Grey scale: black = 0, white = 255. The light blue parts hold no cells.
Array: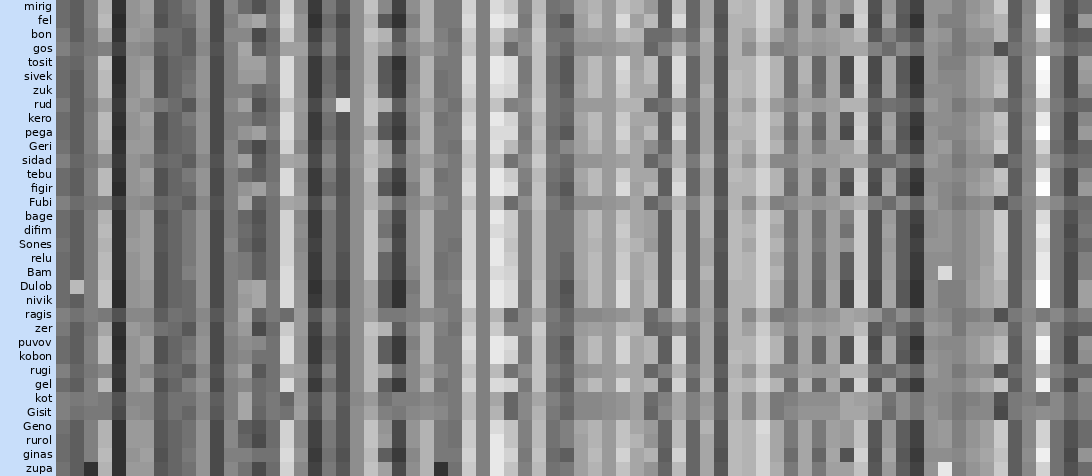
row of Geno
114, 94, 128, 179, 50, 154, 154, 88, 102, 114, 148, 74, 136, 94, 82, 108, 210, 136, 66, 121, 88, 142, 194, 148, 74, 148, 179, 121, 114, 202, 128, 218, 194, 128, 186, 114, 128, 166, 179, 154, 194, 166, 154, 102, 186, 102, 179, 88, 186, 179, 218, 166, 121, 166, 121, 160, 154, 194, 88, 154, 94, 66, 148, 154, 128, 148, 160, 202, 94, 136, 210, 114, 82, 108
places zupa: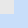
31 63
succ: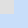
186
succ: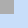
121
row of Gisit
128, 114, 121, 121, 74, 142, 136, 94, 114, 102, 136, 88, 128, 166, 102, 121, 114, 160, 82, 136, 88, 142, 166, 128, 121, 136, 142, 136, 121, 186, 128, 179, 102, 136, 179, 121, 102, 136, 136, 142, 148, 160, 102, 136, 166, 128, 160, 102, 179, 136, 179, 121, 136, 148, 148, 148, 166, 166, 148, 108, 142, 121, 148, 136, 121, 136, 136, 74, 121, 136, 142, 136, 108, 128
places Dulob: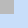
1 38 42

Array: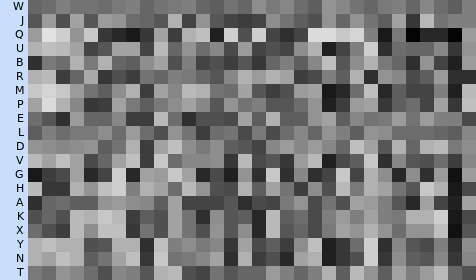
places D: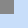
2 17 19 21
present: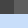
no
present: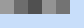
yes
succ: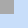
55
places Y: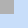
0 2 3 6 7

